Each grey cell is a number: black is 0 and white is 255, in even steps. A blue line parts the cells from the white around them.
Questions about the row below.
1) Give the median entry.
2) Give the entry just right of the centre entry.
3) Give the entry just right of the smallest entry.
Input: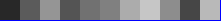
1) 128
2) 172
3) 91

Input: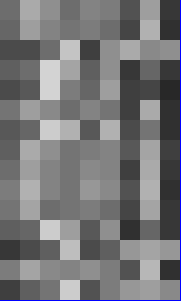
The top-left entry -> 109
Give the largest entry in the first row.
170
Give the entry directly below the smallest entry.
48
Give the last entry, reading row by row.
137
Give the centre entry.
124
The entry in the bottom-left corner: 63
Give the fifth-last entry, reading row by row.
82
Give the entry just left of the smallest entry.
69
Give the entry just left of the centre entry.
116
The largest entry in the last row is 204
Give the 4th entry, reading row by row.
109
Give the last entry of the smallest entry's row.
40
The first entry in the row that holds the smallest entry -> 75
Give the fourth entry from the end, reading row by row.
124
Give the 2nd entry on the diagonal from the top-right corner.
177
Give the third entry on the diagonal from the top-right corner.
170
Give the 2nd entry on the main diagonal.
158
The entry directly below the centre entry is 137
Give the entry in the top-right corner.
55
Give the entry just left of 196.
109
